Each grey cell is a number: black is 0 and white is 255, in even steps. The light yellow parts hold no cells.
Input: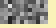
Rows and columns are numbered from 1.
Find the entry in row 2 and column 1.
94
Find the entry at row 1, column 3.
52
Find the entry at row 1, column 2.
167
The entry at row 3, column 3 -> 94
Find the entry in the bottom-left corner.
135
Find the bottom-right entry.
180
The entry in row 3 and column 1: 135
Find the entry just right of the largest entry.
94
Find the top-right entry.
151
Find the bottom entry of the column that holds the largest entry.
36
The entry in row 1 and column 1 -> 94
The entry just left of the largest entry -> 107

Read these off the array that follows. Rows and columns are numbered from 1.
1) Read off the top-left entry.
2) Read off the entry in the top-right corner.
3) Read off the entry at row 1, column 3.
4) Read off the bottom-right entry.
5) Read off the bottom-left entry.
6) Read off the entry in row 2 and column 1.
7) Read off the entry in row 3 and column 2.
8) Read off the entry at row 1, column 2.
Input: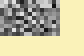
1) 192
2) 192
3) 135
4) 120
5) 91
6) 208
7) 135
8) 224

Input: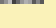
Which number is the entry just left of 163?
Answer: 176
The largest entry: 188
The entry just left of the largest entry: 149

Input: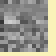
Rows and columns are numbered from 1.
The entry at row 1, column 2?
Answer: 84
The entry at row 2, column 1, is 114
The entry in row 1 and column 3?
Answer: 168
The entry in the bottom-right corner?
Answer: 168
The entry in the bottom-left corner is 127
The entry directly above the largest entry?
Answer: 168
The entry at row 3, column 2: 127
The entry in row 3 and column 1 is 139
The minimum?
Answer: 53
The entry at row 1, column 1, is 100
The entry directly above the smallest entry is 100
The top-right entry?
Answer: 154
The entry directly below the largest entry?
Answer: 114
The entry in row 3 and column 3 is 139
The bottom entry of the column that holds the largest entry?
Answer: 168
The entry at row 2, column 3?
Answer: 127

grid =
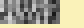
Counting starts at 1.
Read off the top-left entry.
194
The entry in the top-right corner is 94
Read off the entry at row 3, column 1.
210
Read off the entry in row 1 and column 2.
94
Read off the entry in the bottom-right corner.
108
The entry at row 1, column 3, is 179
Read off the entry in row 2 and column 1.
179
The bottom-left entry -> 133
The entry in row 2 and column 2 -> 108
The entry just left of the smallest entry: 120
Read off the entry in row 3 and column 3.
147
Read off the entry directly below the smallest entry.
53
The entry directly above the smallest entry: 69

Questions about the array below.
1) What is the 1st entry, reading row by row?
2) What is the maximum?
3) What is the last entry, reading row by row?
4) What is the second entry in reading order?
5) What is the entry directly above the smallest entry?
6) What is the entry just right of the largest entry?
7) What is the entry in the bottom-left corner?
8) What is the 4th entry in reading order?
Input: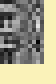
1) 48
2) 226
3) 103
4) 33
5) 76
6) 90
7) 48
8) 63

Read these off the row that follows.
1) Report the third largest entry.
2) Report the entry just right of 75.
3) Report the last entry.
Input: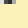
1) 75
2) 46
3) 170

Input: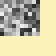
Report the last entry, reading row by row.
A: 179
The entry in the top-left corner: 164
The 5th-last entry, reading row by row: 54
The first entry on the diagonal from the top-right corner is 42
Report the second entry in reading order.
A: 123
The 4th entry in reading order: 179
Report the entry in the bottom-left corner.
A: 42
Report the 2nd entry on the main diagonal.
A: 221
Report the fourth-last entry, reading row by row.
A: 179
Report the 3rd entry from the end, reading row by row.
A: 107
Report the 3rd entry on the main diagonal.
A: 221

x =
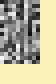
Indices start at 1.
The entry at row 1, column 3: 127
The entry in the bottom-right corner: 111
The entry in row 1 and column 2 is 59
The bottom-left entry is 222
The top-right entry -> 154
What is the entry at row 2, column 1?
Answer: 208
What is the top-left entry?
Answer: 30
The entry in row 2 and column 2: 86
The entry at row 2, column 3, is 167
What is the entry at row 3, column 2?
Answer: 30
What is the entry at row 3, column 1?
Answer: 167

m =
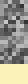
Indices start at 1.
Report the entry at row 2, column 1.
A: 156
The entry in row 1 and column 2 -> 113
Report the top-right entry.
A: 156
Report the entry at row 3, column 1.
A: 156
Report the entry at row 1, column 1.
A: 141
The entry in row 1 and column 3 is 184
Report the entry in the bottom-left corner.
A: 82
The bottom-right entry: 170

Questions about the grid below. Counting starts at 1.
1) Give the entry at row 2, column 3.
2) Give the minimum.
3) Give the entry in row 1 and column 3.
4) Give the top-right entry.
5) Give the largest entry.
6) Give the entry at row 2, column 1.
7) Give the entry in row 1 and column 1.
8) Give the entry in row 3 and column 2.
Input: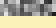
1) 112
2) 30
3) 183
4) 168
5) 225
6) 156
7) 212
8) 183

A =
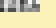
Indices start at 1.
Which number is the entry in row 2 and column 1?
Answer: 124
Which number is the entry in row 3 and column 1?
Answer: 51
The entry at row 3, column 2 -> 177
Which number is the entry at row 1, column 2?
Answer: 217
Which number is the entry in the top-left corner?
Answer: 108
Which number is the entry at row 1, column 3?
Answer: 191
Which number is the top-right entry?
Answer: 243
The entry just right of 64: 124
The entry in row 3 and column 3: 80
